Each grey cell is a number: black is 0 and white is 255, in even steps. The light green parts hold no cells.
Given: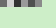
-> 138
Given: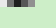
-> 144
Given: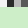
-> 89
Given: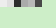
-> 72
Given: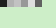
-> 97
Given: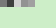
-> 160
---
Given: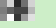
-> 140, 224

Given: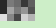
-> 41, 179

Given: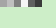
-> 165, 58

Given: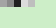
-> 164, 190

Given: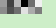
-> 155, 124

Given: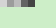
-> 212, 68
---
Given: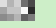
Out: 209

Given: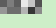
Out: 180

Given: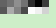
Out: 210

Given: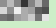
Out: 215

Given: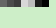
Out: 101

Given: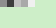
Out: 169
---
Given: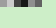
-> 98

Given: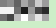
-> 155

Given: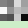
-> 160

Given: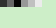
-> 235

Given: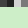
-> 121

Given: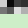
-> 48

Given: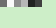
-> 63

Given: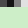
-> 225
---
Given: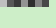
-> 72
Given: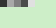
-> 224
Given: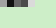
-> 218
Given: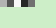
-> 112
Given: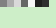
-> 47
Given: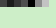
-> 195
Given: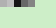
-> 132
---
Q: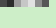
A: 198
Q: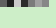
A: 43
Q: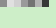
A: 154
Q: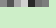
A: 209
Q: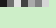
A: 67
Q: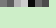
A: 205
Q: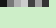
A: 204
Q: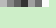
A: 51
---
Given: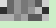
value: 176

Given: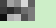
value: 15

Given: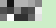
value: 117

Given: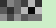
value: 143

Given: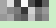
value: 151

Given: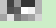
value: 164

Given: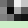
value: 128
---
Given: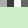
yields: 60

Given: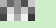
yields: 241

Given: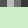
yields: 185

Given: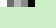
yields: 110

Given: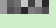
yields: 80

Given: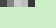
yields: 134
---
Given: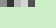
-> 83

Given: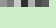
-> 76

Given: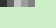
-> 104

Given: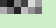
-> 34

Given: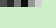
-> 42

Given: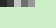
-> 67

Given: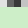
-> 100

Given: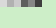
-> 94

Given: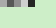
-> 87

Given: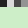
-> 73
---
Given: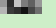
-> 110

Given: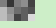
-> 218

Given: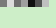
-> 191

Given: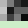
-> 11

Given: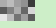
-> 90

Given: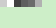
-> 177

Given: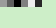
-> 39
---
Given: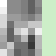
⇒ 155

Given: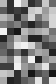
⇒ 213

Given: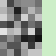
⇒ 196

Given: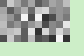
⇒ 122

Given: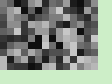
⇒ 125

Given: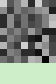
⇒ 181

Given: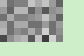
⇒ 100

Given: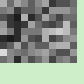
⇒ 109

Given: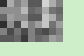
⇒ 115
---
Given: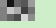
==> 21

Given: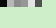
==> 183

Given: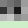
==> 113

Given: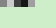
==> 203

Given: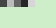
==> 187

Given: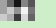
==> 101
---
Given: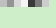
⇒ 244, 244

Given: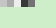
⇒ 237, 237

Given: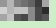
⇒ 194, 209

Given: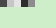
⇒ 228, 228

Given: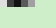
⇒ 19, 222

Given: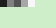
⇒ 83, 247
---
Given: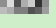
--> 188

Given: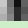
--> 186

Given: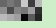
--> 143

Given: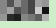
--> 133

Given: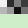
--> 182

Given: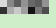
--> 49
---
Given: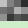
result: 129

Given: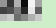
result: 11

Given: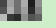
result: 172

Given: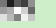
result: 90

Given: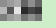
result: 100

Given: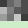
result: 102

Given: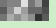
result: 117

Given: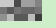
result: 159

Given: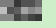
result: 82
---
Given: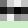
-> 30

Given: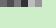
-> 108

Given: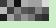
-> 46

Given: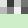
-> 116

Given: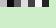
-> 66

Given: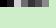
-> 53

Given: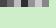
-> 108
